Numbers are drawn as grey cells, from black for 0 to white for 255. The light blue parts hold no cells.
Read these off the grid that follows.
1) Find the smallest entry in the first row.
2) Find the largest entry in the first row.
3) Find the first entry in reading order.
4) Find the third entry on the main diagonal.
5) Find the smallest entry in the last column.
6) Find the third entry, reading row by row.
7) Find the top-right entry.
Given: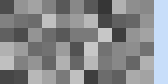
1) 54
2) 177
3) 76
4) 148
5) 114
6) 163
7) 136

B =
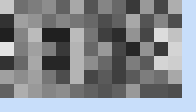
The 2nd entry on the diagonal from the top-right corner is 133
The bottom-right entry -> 77
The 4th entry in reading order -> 141
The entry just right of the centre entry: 153
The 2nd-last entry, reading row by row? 84
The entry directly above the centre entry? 118
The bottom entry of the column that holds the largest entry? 97
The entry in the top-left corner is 200
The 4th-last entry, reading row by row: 153
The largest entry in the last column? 212
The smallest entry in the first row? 57
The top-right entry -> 174
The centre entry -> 104
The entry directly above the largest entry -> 32
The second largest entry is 220
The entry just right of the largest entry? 125
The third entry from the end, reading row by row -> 84
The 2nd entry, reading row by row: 111
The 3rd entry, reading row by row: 125
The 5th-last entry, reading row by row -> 97

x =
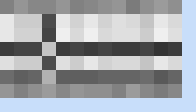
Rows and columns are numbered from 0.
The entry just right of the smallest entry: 60
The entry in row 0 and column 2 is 135
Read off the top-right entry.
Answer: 143
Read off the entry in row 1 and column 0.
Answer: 231
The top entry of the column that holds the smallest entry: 155
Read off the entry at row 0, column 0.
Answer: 129
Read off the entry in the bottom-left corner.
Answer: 149
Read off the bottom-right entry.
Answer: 135
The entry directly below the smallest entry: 231
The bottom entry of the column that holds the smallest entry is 123
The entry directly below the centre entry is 231
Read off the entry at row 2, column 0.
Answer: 231
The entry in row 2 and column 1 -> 210
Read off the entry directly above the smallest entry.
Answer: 239

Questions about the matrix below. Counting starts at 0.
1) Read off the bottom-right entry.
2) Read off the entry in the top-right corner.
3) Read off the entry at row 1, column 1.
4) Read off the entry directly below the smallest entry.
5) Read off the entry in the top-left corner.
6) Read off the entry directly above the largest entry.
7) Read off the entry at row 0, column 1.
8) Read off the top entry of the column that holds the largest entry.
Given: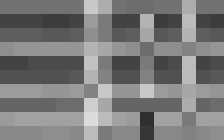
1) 142
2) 114
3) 67
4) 54
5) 114
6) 206
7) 114
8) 200
